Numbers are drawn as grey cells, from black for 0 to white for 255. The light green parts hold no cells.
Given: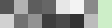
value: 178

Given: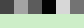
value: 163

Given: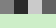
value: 42

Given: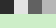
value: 227

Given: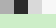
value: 43

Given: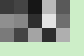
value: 68

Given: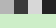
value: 58

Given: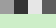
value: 51
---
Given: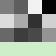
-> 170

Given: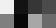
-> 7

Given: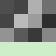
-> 187

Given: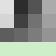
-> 64

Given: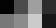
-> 139

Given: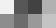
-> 108
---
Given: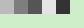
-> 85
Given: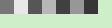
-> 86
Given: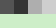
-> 174
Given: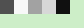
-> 162
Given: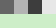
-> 61
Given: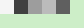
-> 157
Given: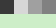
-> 160
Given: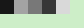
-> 120
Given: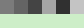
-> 68
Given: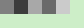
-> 168
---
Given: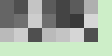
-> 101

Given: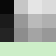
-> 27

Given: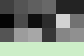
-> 4

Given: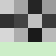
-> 48

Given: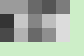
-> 52

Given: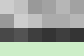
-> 153
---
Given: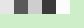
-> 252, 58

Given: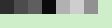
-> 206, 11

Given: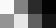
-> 249, 3

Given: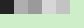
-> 214, 35

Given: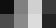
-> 220, 14

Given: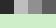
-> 190, 42

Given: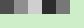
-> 207, 44

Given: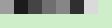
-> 218, 27
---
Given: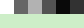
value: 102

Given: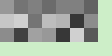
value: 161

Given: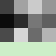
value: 95

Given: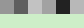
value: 94

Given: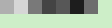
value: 121

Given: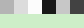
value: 220

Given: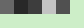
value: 103

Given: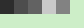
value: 45
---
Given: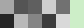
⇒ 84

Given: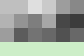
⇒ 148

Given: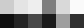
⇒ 228

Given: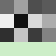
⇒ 17

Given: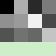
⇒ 154

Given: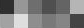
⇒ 151

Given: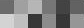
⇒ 160

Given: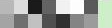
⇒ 220

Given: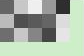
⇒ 79
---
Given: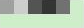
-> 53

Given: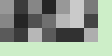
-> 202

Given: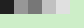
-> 193

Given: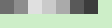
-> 89

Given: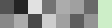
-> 160

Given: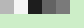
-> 99

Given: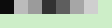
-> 166

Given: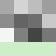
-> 189
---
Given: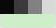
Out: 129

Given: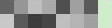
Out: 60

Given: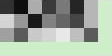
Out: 201

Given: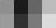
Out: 122

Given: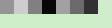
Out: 128

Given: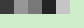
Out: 120

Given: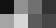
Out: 91

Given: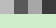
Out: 167

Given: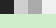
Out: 170

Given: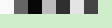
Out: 7
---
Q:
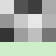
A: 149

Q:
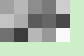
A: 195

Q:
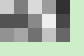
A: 83

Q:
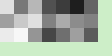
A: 159

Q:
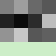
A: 33

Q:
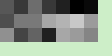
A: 78
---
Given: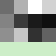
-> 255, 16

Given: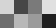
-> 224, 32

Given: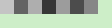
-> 196, 54

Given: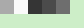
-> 250, 53

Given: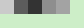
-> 202, 51

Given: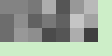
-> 197, 63

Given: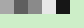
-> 231, 22

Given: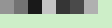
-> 196, 25
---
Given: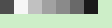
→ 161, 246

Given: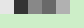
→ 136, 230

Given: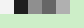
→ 143, 243

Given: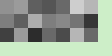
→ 126, 206

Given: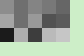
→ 153, 198

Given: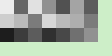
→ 215, 236

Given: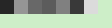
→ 92, 219
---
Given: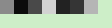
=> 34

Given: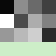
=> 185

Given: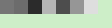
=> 77

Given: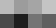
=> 30

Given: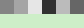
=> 49

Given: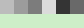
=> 219
